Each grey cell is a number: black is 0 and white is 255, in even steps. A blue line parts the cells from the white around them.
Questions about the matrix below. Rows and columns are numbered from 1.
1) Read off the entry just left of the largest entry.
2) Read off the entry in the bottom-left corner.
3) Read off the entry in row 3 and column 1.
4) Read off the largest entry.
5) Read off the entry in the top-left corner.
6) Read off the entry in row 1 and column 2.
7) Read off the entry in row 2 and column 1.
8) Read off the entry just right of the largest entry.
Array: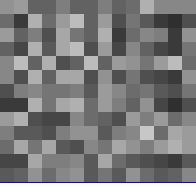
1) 135
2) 89
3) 155
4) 199
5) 146
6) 155
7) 108
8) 108

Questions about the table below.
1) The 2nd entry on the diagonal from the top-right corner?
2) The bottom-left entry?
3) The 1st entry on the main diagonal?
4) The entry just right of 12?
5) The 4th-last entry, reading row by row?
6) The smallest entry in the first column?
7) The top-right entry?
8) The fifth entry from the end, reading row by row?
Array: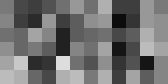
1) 152
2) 188
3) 121
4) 52
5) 62
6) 112
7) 121
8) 176

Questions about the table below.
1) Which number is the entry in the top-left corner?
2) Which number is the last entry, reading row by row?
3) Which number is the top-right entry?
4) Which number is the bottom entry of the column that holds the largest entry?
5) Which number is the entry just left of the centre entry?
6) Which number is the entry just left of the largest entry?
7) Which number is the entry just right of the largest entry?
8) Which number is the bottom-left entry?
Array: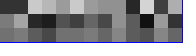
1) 51
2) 102
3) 174
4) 82
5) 63
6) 39
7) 63
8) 113

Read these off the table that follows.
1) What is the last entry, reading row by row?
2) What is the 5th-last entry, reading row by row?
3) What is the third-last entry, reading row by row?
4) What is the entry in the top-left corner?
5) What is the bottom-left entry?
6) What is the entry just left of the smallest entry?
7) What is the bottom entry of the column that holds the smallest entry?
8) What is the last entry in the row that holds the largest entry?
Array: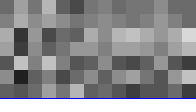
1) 61
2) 61
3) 85
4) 107
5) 96
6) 140
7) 85
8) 216

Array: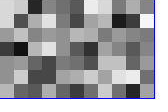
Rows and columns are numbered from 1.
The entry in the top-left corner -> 216
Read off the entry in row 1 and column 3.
38
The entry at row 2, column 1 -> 216
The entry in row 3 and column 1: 154
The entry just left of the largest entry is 60
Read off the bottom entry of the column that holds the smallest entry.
101
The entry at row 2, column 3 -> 174
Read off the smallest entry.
18
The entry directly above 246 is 133
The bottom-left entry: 183
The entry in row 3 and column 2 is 193
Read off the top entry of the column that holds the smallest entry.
204
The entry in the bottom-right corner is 163
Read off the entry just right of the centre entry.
49
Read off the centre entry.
89
